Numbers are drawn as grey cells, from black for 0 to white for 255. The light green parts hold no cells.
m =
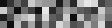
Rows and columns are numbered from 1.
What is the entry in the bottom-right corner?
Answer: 65
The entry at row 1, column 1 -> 15
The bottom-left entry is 124
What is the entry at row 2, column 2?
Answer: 109
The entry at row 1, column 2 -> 53
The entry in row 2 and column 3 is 15
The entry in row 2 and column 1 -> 203
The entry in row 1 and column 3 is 109
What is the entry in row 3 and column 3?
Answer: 165
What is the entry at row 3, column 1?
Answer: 29
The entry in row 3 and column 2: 80

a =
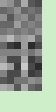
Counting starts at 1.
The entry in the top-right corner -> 74
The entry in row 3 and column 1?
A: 144
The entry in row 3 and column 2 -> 88
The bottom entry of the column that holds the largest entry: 170
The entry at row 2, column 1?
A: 103
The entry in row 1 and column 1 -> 157
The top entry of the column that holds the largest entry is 170
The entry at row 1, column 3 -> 103
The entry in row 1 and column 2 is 144
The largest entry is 201
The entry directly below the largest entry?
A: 157
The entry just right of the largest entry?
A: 74
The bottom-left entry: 170
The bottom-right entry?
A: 88

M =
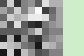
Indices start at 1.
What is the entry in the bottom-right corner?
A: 130
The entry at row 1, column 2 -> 207
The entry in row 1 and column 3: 49
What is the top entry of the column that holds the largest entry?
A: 92
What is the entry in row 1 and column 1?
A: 79
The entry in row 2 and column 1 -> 162
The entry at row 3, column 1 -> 104
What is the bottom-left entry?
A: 24
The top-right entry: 177
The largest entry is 249
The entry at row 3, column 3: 177
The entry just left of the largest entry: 191

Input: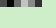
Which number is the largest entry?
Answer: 194
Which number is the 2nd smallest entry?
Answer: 50
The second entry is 7

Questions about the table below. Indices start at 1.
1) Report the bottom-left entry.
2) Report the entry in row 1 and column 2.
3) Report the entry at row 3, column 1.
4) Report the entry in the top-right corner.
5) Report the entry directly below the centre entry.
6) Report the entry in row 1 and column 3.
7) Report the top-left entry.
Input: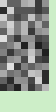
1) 44
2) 98
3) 209
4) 144
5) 129
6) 98
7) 209

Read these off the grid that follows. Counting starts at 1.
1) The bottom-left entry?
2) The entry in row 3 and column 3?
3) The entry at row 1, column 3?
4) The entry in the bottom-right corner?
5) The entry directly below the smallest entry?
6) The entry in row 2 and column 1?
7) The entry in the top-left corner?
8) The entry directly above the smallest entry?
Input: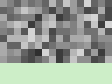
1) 156
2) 113
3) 100
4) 182
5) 100
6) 100
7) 156
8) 182

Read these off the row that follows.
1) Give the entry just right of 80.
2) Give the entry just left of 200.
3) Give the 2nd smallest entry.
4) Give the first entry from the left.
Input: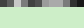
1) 155
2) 94
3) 49
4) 65

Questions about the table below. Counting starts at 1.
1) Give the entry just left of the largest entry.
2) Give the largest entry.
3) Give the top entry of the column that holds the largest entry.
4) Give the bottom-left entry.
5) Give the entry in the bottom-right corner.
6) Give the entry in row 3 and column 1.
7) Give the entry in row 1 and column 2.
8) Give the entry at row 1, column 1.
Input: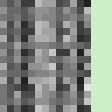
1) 45
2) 228
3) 33
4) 145
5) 61
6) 118
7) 88
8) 118

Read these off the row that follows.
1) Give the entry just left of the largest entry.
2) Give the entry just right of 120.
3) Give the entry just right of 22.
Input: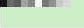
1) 134
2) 146
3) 105
